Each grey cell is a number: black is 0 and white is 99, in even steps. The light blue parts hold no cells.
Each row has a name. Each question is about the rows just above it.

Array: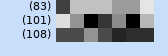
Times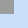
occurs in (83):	2
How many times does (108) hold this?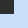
2
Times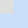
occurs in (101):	1

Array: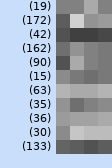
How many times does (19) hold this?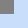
3
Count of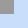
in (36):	1
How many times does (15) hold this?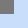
2
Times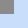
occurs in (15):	1
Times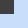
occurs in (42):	2
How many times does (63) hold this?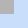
2

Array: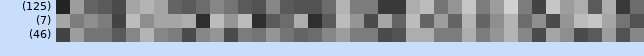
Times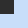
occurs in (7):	3
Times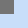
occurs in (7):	1
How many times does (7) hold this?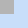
2
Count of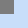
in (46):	7

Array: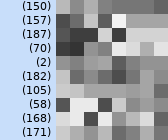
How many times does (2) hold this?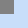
2
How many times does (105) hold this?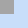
4
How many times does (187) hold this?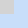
4
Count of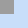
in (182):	0

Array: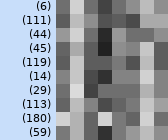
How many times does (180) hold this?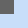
2
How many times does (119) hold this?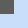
4
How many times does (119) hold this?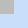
1
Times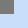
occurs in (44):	0

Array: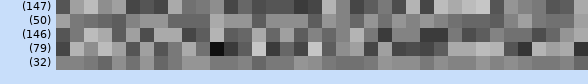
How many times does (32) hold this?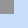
6
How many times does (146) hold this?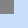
5
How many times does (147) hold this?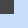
6
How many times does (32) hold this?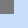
11

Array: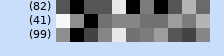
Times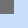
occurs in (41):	3
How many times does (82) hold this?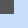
4
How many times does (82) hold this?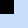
3
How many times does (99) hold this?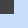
2

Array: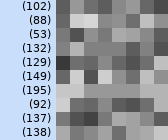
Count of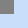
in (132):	5
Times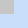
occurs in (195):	2
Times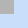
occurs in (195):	2
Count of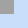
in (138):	2
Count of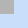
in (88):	0
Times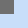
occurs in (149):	1

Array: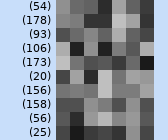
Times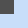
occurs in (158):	4
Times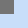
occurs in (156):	2
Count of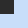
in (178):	0
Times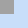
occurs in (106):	0

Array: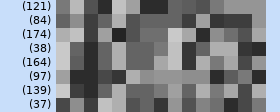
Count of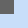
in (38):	5
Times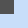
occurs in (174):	2
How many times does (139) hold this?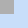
3
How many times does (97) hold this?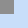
3
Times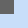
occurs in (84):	5

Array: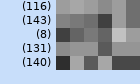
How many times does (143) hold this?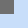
2
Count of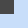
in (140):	2
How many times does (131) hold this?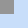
4
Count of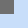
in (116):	1
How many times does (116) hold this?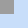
3
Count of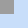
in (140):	0
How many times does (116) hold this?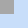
1

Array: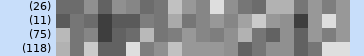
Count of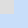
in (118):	3
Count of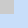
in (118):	1
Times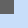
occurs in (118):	4
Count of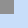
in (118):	4
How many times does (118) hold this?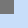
3
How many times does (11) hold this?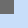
1
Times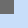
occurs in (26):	4

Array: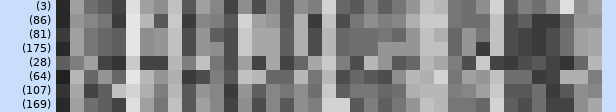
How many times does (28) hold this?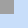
2
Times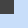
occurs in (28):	7
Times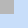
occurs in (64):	6
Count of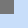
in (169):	4
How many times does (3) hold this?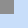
6
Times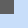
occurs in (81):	3
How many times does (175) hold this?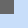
3

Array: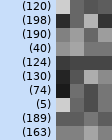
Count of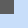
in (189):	3
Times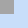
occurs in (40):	1
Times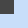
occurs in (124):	3
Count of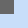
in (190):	1
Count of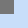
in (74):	1
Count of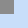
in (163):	0
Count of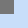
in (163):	0

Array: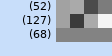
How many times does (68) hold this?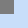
0
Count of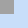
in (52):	1
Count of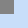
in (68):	4

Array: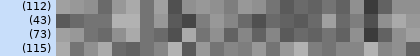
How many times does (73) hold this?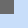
3
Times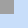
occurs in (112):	2
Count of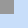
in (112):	4

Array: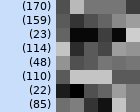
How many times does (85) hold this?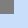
2
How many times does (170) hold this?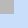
1
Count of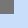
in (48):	2
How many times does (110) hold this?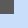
3
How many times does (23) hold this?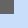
1
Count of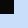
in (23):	3

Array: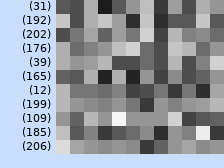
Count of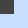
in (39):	0
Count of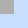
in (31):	2
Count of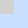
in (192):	0
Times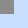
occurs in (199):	1
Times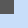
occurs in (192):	3

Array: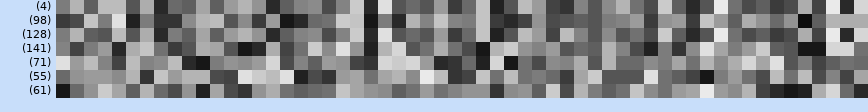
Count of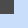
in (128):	4
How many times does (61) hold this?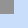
7
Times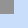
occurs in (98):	4
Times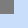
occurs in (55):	2
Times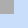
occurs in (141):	4

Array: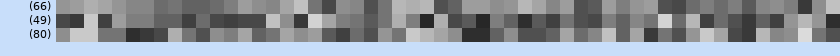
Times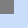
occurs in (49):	6
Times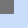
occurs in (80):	7
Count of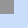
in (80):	2

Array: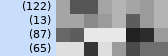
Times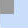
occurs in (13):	2
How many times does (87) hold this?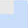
3
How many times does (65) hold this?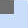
2
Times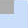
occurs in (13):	0
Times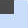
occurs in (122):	0

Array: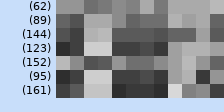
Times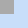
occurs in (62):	4
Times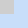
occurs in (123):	2

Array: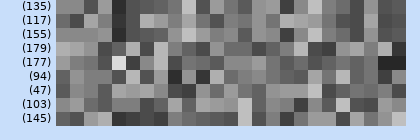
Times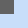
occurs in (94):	3
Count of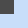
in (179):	5
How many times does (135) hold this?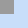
3
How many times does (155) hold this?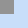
4
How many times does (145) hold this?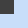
3
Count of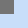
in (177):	5
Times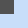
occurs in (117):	4

